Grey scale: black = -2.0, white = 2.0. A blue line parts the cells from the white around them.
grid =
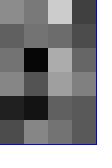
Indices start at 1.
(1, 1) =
0.2
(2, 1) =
-0.5
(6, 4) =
-0.6
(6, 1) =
-0.8
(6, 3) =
-0.2
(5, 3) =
-0.5
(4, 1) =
0.1

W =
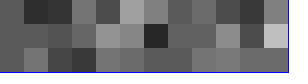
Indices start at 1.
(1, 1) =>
-0.6
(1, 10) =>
-0.8
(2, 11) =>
-0.8
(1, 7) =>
0.0
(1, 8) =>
-0.6
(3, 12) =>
-0.3
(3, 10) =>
-0.1
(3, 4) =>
-1.1
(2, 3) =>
-0.7
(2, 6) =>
0.1

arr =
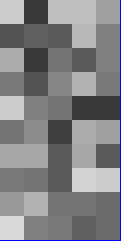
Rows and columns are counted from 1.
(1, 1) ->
1.2
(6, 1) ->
-0.2
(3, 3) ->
-0.2
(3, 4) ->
-0.6
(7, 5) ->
-0.6
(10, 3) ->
-0.1
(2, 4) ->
0.9
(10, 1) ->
1.4
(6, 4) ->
0.7
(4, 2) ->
-0.7
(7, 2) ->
0.6
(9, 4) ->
-0.2
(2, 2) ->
-0.5
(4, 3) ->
0.1

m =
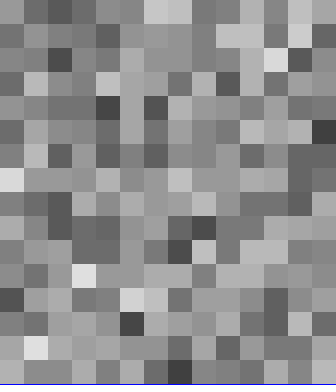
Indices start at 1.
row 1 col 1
0.4
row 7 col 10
0.4
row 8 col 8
1.0
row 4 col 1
-0.3
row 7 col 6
0.0
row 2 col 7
0.4
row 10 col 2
0.1
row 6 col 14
-1.0
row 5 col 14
-0.1
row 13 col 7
1.0
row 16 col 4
0.7
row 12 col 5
0.4
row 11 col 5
-0.3
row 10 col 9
-0.8
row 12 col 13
0.4
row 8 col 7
0.4
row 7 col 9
0.1
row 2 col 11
1.0
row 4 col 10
-0.6
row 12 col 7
0.7
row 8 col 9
0.4
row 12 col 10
0.8
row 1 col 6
0.1
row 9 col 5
0.2
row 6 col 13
0.8
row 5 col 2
0.1
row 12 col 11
0.8
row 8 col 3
0.4
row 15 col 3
0.7
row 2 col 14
-0.4
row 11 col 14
0.1
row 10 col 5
-0.4
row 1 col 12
0.1
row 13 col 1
-0.7
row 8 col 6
0.2

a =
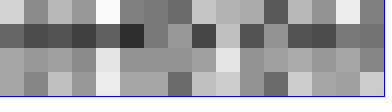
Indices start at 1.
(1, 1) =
1.3
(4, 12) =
-0.3
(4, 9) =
1.0
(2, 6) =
-1.3
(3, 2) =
0.4
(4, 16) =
1.2
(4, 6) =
0.6
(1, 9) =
1.1
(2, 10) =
1.0
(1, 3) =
0.9
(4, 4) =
0.4
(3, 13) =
0.7
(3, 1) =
0.6
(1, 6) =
0.0
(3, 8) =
0.3
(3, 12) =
0.5
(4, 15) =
0.5
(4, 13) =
1.2
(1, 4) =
0.4

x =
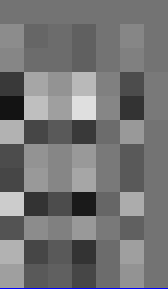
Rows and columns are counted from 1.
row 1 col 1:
-0.2
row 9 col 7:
-0.2
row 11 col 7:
-0.2
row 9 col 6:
0.7
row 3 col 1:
0.1
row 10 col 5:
-0.1
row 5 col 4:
1.5
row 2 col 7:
-0.2
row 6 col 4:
-1.1
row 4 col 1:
-1.1
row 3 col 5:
-0.2
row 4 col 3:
0.3
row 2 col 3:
-0.3
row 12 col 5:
-0.3
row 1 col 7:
-0.2
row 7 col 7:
-0.2
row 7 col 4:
0.4
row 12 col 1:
0.5
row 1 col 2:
-0.2
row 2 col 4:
-0.5
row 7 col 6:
-0.6
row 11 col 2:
-0.9
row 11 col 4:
-1.2
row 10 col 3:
0.0
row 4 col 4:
0.9

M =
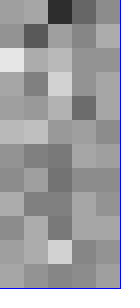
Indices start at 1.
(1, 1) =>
0.5
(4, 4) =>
0.3
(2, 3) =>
0.5
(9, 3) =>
0.0
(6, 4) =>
0.5
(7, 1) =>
0.3
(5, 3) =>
0.8
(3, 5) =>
0.3
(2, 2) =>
-0.6
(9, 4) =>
0.6
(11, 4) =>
0.1
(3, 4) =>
0.3
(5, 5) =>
0.6
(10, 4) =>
0.6
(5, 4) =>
-0.3
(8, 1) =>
0.2
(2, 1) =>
0.3
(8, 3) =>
-0.2
